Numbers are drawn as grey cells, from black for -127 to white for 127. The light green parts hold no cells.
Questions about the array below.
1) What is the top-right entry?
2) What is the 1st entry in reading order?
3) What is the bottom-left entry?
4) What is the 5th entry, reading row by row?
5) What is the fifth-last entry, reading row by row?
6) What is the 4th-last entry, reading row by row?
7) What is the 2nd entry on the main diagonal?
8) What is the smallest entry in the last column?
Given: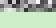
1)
-23
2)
75
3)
36
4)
-90
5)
20
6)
6
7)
36
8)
-63

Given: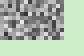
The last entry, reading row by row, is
37
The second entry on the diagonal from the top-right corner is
91
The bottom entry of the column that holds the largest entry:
-35
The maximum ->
106
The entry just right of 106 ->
-35
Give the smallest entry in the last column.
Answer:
-49
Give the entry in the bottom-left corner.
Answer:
11
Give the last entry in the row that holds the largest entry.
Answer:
11
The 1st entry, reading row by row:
63
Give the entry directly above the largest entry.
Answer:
11
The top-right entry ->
-5
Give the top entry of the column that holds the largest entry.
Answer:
11
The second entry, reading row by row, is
51
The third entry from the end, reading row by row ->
-49
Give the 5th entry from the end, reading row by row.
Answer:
-19
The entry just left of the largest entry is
-5
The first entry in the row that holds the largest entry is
37
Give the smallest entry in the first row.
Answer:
-62
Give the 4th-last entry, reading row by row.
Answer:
76
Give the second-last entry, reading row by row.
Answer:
-35
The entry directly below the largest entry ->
51
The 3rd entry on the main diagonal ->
51

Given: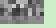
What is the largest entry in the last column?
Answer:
25
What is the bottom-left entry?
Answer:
-2
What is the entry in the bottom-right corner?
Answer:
11
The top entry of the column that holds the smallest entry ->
63
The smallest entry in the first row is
-60
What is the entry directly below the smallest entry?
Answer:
-60
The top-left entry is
25
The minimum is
-76
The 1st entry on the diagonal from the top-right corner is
-16
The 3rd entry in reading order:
-32
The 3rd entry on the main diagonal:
37
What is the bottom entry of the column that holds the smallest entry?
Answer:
-16
